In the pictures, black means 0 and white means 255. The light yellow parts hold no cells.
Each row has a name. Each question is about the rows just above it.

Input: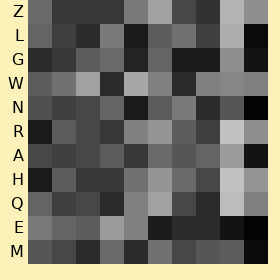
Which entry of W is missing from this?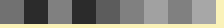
[134]
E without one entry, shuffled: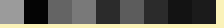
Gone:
[128]
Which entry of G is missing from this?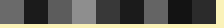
[35]
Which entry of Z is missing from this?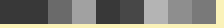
[50]
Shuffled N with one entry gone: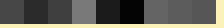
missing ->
[79]

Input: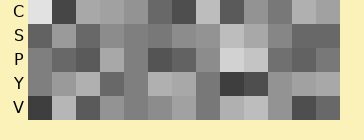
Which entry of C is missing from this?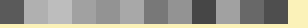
[226]
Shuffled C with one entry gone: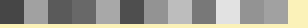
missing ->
[176]
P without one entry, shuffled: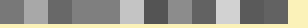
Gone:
[112]
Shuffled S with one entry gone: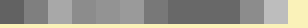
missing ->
[134]
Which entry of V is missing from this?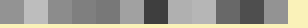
[90]
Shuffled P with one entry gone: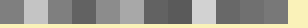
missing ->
[84]
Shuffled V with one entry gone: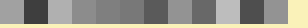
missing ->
[182]

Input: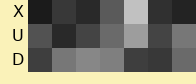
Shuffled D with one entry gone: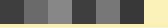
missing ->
[127]
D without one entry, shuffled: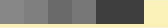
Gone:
[56]
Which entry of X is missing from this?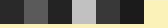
[48]

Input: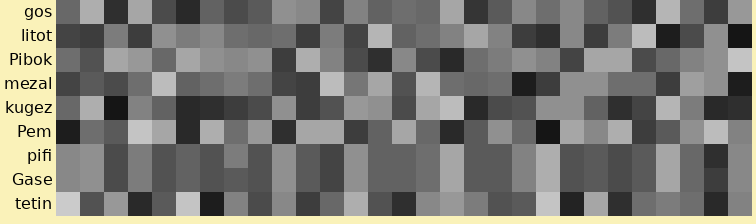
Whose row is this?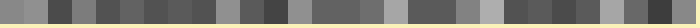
Gase
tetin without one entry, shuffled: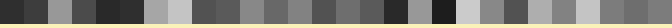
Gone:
[35]
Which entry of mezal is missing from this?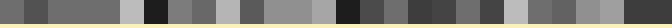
[118]
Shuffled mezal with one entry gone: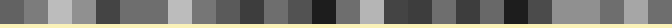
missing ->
[159]
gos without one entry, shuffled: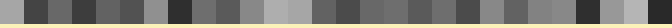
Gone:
[53]

